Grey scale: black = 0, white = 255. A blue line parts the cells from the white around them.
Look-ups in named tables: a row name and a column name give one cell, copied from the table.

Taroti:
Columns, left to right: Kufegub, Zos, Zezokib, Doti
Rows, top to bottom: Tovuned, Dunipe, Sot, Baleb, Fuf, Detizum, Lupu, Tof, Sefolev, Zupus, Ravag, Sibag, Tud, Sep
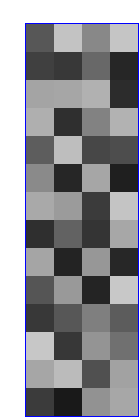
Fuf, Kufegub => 93
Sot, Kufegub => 164
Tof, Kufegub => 47
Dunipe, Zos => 56
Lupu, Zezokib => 59
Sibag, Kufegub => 199
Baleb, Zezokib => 130
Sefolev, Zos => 35

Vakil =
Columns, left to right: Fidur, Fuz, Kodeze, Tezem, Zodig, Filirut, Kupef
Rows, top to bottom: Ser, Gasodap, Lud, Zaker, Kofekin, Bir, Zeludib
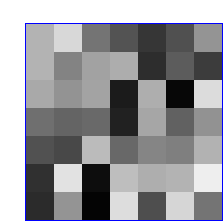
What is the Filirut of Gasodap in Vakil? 92
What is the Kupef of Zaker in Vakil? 146
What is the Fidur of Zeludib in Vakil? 43
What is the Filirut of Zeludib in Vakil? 214
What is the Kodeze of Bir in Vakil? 13
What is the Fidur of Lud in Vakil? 169
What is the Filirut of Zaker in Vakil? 97
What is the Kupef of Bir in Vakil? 238
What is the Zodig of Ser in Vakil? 54
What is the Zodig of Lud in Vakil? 174
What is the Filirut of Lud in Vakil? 7
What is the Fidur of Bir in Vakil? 48
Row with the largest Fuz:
Bir

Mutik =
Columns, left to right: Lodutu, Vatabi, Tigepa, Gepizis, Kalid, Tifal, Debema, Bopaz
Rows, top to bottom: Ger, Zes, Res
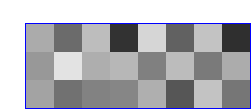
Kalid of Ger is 214
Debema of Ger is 195
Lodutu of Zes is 152
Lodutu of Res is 163
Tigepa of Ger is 189
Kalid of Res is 175
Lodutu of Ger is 171
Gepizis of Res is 134
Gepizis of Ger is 50
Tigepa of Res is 130
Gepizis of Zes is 183
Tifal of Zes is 188
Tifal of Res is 86
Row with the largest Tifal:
Zes

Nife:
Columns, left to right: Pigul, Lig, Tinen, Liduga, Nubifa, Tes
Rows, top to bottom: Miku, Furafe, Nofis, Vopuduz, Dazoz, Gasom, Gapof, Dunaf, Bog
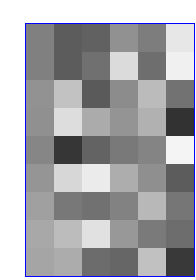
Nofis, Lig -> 194
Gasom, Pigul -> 149
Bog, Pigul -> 165
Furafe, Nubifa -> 110
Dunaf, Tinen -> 225
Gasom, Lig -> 215
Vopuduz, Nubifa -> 177
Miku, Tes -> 231
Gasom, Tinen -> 235
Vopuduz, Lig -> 221
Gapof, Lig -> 120
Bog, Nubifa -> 193
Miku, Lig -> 92
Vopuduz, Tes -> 50
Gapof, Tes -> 118
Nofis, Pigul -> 146
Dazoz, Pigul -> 134
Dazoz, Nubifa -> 132
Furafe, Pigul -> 128
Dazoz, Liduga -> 121

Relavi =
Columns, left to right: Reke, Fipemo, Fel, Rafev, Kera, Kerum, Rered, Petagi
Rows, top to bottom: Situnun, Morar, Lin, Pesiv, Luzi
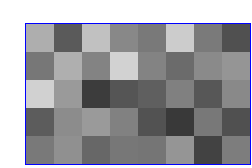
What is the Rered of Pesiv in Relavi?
120
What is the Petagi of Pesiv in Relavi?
80
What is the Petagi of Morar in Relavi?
149
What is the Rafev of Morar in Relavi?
210
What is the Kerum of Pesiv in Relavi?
57
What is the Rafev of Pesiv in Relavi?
129
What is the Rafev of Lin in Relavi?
85
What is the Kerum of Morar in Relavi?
107
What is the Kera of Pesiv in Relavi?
82
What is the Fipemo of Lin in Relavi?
154
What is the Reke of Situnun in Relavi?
174
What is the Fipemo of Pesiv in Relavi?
140
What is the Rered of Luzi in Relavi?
66
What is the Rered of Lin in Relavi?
87
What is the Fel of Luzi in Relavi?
103
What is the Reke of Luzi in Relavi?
121
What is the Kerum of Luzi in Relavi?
149

